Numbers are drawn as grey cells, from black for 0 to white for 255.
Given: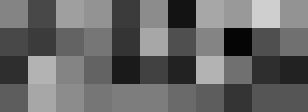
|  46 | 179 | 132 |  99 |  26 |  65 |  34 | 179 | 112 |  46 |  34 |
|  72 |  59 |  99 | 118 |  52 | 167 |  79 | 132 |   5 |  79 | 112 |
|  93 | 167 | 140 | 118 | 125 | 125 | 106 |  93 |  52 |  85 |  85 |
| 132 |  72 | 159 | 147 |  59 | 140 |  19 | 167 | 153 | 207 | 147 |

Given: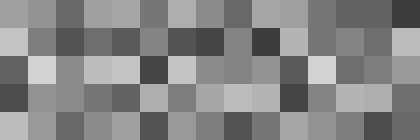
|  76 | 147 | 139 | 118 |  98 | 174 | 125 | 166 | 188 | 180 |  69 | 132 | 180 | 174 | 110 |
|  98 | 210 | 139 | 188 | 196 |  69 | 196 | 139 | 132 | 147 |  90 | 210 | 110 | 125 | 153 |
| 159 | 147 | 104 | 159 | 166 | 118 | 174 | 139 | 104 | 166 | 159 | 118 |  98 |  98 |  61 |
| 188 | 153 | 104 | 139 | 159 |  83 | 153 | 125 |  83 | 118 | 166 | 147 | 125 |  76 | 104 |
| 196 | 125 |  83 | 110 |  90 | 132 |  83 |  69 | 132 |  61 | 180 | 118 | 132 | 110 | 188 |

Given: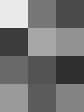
|  60 | 167 | 146 |
| 105 |  83 |  47 |
| 154 |  91 | 132 |
| 234 | 119 |  75 |

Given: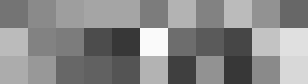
| 116 | 138 | 158 | 165 | 165 | 124 | 179 | 130 | 187 | 146 | 103 |
| 172 | 152 | 103 |  97 |  84 | 179 |  63 | 146 |  55 | 138 | 216 |
| 187 | 130 | 124 |  76 |  55 | 250 | 109 |  90 |  70 | 195 | 224 |

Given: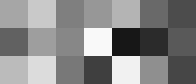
|  97 | 158 | 135 | 249 |  23 |  43 |  89 |
| 166 | 201 | 127 | 151 | 180 | 105 |  76 |
| 187 | 220 | 120 |  63 | 241 | 143 |  70 |

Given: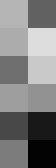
|  72 |  24 |
| 111 | 201 |
| 124 |   3 |
| 158 | 146 |
| 172 | 220 |
| 180 |  97 |

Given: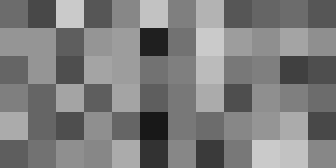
|  94 | 114 | 143 | 135 | 171 |  50 | 135 |  58 | 120 | 202 | 194 | 135 |
| 101 | 149 |  78 | 164 | 157 | 114 | 127 | 187 | 120 | 127 |  64 |  78 |
| 108 |  72 | 202 |  86 | 135 | 194 | 127 | 179 |  86 | 101 | 108 |  86 |
| 127 | 101 | 164 |  94 | 164 |  94 | 120 | 171 |  78 | 143 | 127 | 108 |
| 149 | 149 |  94 | 149 | 157 |  31 | 114 | 202 | 157 | 143 | 164 | 143 |
| 171 | 101 |  78 | 143 | 101 |  24 | 120 | 108 | 135 | 149 | 171 |  72 |
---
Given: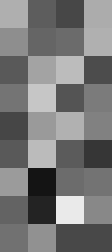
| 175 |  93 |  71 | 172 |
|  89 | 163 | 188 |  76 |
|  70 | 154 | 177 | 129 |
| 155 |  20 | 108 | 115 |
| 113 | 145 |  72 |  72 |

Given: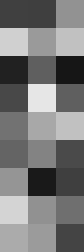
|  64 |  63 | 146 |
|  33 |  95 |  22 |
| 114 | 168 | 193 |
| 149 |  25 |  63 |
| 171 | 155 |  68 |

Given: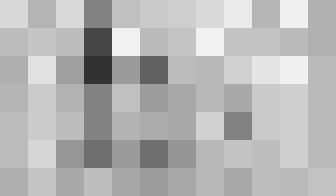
| 216 | 180 | 217 | 130 | 192 | 201 | 206 | 217 | 234 | 182 | 240 | 177 |
| 175 | 225 | 159 |  50 | 155 |  96 | 187 | 184 | 208 | 228 | 240 | 186 |
| 188 | 203 | 188 | 130 | 179 | 171 | 168 | 209 | 129 | 202 | 207 | 186 |
| 175 | 197 | 169 | 190 | 167 | 156 | 168 | 184 | 169 | 189 | 186 | 194 |

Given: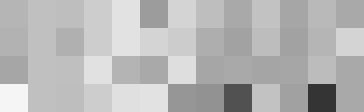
| 181 | 192 | 190 | 205 | 226 | 156 | 212 | 190 | 169 | 194 | 166 | 185 | 169 |
| 166 | 192 | 191 | 225 | 180 | 169 | 222 | 166 | 169 | 165 | 166 | 188 | 169 |

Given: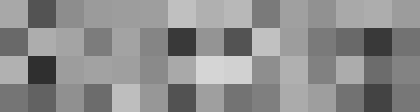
| 168 |  83 | 141 | 155 | 157 | 158 | 192 | 176 | 184 | 122 | 160 | 145 | 169 | 173 | 156 |
| 177 |  47 | 157 | 162 | 159 | 138 | 169 | 213 | 209 | 142 | 176 | 129 | 172 | 108 | 131 |

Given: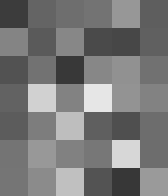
|  60 | 100 | 110 | 115 | 151 |  94 |
|  82 | 114 |  56 | 135 | 145 | 113 |
|  92 | 125 | 190 |  95 |  79 | 109 |
| 117 | 139 | 192 |  83 |  55 | 154 |

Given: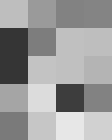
| 190 | 154 | 130 | 132 |
|  53 | 195 | 192 | 180 |
| 122 | 198 | 231 | 209 |
